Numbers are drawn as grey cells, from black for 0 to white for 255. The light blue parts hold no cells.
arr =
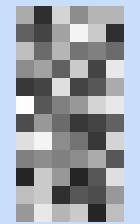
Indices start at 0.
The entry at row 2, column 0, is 190
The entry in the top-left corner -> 171
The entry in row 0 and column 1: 47
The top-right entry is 181
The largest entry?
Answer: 253
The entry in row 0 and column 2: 212
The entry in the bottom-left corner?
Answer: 152
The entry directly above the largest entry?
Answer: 56
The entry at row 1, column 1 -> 68
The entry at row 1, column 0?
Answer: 97
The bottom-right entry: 190

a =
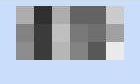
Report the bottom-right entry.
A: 234
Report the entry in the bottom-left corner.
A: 141
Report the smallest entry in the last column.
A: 161
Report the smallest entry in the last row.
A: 59
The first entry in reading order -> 173

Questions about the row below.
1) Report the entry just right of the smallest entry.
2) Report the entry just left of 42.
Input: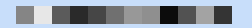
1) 82
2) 91
